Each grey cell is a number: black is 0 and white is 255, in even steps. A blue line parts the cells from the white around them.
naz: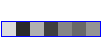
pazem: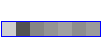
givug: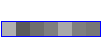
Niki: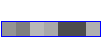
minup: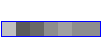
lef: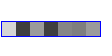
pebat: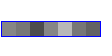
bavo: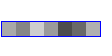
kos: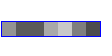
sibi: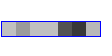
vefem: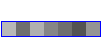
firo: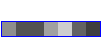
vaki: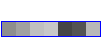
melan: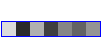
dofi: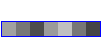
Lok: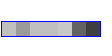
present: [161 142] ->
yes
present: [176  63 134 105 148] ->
yes
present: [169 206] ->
no
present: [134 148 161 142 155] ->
yes
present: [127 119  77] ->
no
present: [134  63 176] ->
no
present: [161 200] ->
no

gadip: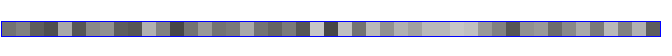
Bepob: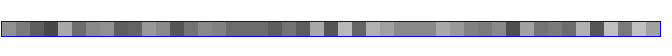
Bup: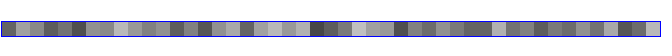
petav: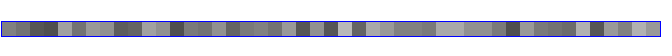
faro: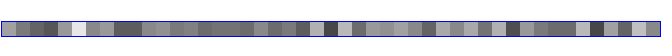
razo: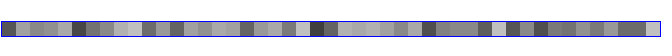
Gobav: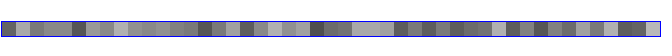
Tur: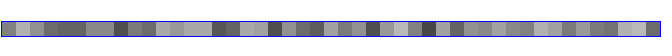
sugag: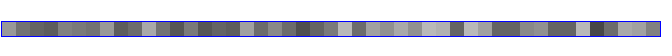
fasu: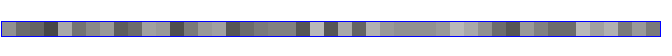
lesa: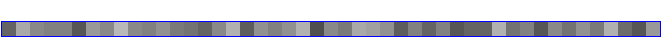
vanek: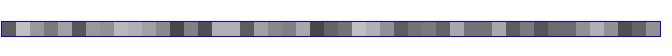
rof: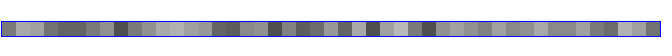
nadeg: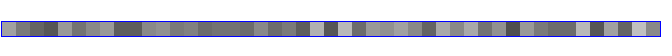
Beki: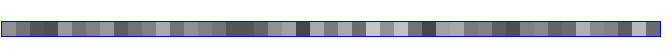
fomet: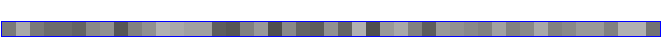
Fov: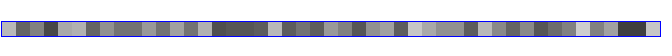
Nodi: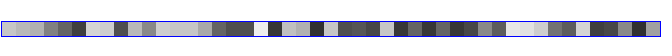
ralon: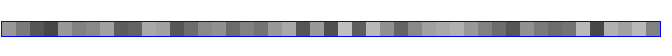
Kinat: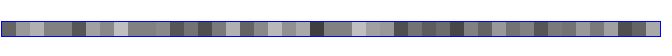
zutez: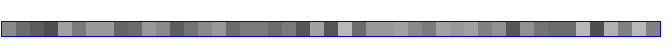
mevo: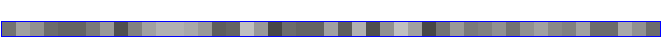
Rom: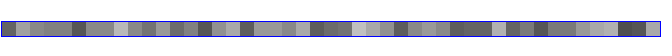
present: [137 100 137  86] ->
yes
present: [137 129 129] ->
yes

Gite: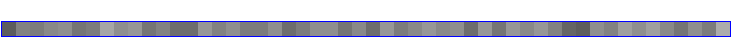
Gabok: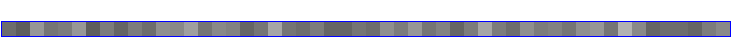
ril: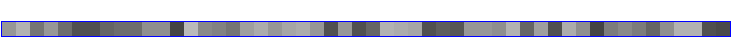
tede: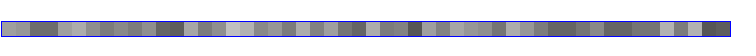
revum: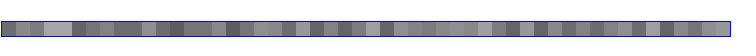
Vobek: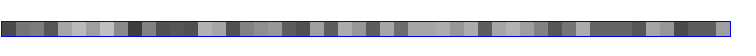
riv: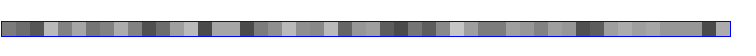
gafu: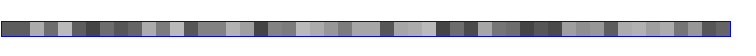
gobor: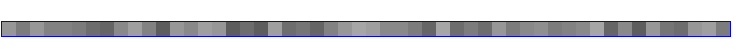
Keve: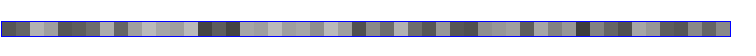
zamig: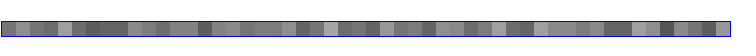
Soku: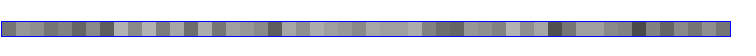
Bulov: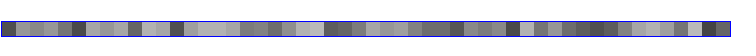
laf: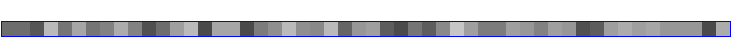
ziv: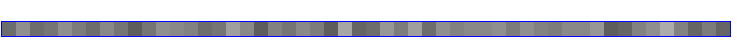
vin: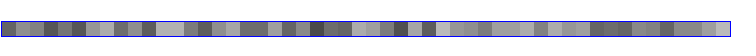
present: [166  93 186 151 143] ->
yes
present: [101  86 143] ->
no
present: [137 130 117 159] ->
yes
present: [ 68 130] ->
yes
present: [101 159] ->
yes
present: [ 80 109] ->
yes
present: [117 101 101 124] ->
no

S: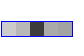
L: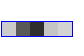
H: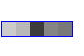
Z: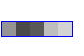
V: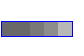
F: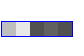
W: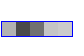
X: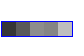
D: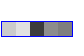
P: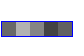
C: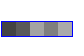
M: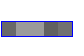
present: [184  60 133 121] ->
yes
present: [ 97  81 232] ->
no
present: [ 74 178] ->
no
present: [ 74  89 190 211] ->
yes
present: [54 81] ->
no
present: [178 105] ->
no

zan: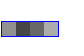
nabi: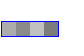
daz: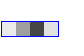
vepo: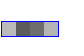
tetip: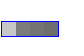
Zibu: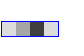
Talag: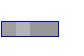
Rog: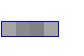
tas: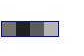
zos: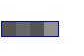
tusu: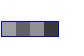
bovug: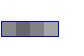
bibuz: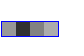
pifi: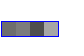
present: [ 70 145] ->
no
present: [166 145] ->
no
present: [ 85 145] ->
yes
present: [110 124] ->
yes
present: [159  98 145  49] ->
no
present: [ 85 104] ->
yes
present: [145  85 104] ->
no

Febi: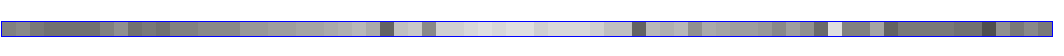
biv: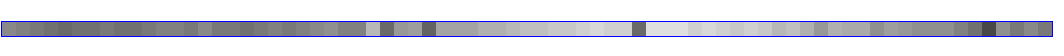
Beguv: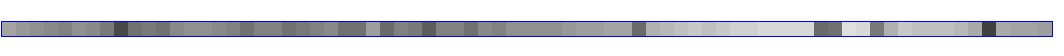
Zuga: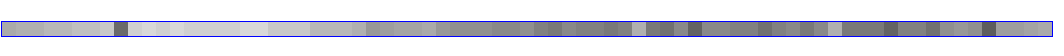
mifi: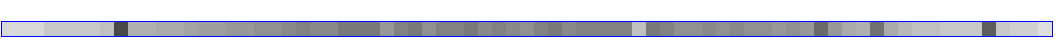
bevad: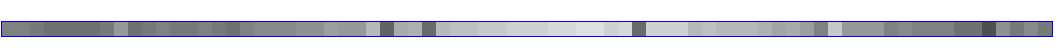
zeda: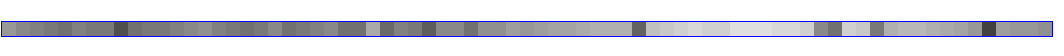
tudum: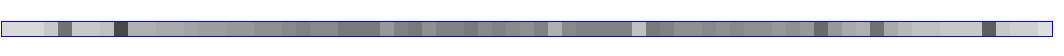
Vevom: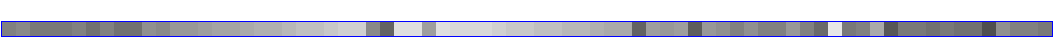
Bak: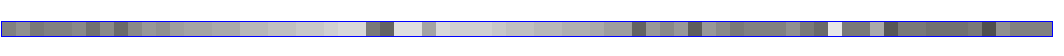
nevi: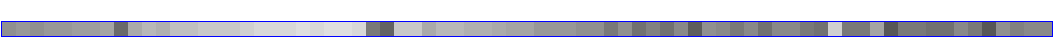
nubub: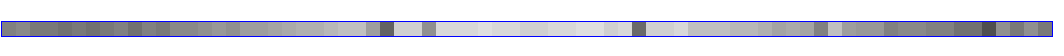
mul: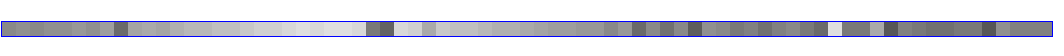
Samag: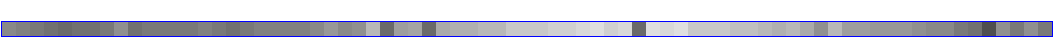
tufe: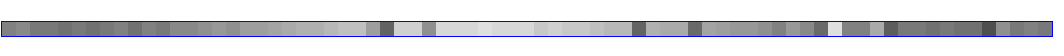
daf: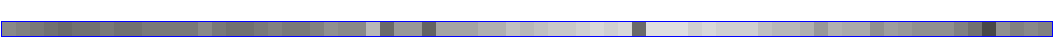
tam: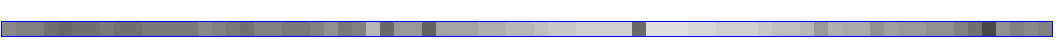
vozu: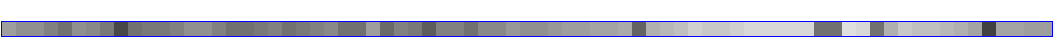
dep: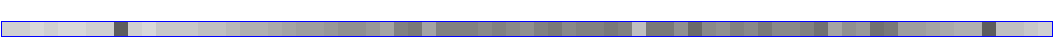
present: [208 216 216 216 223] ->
yes
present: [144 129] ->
yes
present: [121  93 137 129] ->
no
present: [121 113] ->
yes
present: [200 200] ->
yes

